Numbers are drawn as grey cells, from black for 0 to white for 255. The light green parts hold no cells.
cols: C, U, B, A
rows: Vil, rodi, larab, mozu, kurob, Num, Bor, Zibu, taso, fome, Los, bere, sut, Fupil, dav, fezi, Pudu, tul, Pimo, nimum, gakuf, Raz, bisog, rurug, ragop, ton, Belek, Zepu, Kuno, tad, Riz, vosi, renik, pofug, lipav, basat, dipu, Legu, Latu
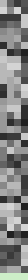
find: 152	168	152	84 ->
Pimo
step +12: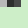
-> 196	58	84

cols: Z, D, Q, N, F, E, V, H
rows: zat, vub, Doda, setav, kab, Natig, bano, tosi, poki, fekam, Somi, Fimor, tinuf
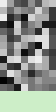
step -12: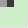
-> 147	45
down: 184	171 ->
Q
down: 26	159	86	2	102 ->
Z
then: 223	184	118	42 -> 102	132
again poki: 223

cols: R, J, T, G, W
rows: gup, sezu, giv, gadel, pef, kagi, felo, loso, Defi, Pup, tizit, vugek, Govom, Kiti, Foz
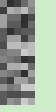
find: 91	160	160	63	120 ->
kagi
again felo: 188
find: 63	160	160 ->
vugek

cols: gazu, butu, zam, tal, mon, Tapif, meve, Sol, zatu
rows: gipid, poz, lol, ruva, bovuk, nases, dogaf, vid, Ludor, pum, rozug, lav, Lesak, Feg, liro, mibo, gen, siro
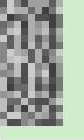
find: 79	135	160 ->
siro
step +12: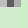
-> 202	106	186
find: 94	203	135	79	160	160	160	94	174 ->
gipid
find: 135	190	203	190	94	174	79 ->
Ludor
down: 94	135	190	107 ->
gazu

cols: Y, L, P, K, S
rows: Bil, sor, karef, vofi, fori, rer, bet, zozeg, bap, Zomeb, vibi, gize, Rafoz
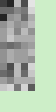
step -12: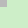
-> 174
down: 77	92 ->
L
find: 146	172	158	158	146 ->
bap
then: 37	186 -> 77	228
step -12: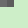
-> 95	80
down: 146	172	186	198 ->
L

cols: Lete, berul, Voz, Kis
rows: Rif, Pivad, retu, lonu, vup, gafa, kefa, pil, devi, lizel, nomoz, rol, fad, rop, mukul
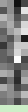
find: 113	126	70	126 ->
mukul
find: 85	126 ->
retu
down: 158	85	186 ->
Lete

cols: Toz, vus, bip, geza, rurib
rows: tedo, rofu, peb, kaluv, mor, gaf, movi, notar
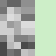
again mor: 207
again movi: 74
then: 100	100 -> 143	143
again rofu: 155
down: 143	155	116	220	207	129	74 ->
geza
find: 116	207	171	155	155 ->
rofu
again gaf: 129

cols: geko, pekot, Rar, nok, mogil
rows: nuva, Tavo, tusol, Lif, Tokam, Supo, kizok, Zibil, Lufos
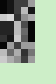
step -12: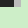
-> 24	24	175
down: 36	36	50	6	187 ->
geko
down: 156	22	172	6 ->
mogil
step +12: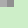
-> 184	156
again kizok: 156

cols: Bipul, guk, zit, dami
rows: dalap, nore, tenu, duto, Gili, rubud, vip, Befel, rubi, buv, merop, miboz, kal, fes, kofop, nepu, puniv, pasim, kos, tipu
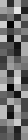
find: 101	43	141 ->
tipu
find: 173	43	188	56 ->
merop
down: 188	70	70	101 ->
dami
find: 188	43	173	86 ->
dalap
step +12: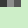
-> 68	153	98
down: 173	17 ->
zit
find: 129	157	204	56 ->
pasim

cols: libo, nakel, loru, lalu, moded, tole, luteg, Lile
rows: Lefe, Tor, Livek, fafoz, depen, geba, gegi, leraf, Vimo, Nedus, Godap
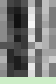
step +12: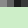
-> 150	110	41	69
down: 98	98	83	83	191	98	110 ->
tole
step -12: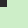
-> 30
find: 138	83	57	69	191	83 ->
depen

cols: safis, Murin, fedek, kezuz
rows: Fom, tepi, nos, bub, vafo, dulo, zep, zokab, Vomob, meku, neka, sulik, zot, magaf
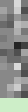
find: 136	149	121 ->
magaf
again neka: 136
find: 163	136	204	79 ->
tepi

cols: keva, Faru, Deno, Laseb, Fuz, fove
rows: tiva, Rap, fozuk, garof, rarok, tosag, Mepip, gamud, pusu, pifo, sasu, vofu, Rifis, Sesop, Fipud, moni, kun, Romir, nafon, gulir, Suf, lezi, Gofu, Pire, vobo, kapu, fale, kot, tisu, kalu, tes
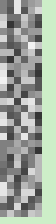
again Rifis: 114
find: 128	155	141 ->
Suf

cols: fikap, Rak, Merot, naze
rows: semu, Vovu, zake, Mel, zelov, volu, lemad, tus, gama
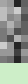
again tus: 152
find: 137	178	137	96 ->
Mel
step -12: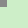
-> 125
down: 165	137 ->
Rak

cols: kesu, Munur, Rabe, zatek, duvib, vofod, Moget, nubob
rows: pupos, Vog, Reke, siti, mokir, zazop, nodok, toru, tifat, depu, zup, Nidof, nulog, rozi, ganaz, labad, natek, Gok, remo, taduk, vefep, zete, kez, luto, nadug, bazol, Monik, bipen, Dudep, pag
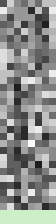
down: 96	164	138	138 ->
nubob
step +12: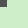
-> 94
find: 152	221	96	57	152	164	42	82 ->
pag
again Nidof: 193
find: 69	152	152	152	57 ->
Reke

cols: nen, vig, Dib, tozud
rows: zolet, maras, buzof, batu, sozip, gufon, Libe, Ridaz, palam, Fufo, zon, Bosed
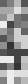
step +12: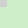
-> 220
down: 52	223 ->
Dib
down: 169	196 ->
vig
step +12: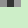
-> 156	64	168
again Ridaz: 68
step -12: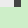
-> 224	224	56
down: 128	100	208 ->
tozud

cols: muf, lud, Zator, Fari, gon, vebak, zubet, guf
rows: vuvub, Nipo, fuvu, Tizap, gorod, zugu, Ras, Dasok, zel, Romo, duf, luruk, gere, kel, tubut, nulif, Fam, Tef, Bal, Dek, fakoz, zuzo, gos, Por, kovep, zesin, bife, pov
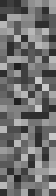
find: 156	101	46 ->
zugu
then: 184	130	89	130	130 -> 46	46
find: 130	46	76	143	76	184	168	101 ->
Ras

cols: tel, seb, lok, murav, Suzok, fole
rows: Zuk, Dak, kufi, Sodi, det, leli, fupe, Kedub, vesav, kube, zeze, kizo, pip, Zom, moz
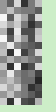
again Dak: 122
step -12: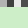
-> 166	52	220	65
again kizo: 108

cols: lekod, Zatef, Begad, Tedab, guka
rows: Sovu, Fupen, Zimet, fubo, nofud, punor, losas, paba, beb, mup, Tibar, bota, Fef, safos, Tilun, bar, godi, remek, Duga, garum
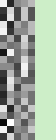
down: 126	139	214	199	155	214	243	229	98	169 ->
Tedab
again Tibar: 85
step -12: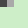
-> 58	157
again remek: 155
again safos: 155

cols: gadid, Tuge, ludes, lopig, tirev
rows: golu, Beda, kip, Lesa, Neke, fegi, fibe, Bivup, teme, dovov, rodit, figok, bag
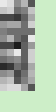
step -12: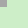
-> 155
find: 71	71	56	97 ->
kip
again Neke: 111
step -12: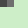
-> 59	99

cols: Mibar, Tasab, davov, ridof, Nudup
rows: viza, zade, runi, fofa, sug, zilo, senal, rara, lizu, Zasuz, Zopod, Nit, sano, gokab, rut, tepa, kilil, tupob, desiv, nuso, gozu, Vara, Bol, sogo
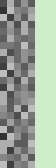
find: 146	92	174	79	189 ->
tepa
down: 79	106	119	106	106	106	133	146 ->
davov

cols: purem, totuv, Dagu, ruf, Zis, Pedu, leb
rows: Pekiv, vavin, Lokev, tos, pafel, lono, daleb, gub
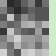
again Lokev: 85
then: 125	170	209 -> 156	156
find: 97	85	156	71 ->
pafel
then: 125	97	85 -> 156	71
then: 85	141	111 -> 85	85

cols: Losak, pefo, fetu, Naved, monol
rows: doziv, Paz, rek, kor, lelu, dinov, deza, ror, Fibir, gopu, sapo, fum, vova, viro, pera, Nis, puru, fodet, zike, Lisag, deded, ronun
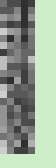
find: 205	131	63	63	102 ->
ronun
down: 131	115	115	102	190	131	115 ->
monol
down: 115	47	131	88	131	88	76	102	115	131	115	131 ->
pefo
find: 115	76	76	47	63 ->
doziv
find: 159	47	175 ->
deded
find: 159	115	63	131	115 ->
zike

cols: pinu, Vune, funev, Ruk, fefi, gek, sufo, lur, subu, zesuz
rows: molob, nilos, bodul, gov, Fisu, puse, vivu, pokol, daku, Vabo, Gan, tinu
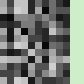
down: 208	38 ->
funev
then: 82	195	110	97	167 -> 82	53

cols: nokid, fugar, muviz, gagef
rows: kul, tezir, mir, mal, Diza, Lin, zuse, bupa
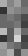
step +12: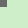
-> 117
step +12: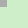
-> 184
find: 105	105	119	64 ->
mal
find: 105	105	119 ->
mal
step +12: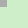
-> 184
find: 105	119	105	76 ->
mir
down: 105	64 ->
gagef

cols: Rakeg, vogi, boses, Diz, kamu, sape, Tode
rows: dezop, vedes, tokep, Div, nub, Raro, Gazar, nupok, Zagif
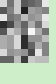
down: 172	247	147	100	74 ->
kamu
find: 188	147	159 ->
tokep
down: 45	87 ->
Rakeg
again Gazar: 172
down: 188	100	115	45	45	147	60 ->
Diz
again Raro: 147
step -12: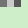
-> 103	190	75

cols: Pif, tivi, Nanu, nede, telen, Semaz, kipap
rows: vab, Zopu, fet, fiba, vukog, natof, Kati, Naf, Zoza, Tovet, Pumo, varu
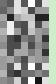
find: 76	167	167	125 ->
Naf
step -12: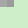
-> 155	143
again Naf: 167

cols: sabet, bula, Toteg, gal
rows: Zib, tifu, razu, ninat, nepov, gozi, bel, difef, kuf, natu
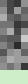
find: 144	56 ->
natu
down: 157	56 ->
gal

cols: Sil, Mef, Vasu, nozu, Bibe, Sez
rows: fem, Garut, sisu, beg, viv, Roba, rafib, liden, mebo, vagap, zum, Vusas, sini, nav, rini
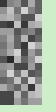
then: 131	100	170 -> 56	194
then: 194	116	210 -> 131	100
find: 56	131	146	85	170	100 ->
fem
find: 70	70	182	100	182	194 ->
nav
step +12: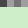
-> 82	170	128	170

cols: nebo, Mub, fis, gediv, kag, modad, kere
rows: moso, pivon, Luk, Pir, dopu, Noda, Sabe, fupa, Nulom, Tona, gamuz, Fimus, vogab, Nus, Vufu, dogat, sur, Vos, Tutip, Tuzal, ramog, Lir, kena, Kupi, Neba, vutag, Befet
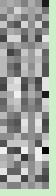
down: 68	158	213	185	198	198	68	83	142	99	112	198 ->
modad
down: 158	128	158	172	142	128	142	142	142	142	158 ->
kag
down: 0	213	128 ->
kere

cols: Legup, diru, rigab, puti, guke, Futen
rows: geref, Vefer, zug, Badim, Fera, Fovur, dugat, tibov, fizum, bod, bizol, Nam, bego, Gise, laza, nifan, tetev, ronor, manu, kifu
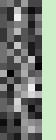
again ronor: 14
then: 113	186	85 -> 54	129
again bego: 26
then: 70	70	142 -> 186	142
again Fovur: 54
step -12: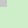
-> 187
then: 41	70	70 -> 142	186

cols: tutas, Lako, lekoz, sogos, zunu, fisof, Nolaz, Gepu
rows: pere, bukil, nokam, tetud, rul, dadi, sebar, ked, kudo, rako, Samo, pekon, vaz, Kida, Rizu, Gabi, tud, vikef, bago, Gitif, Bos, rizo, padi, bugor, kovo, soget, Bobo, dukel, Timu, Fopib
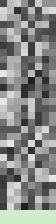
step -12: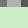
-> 104	163	163	75
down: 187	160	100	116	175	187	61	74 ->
Nolaz
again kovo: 116
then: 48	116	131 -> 48	116
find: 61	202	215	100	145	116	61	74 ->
Bobo

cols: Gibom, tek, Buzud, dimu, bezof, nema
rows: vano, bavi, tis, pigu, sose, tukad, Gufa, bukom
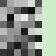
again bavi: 176
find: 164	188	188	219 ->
vano
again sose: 149
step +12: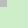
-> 200
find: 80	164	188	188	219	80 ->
vano
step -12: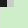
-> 16	191
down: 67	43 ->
tek

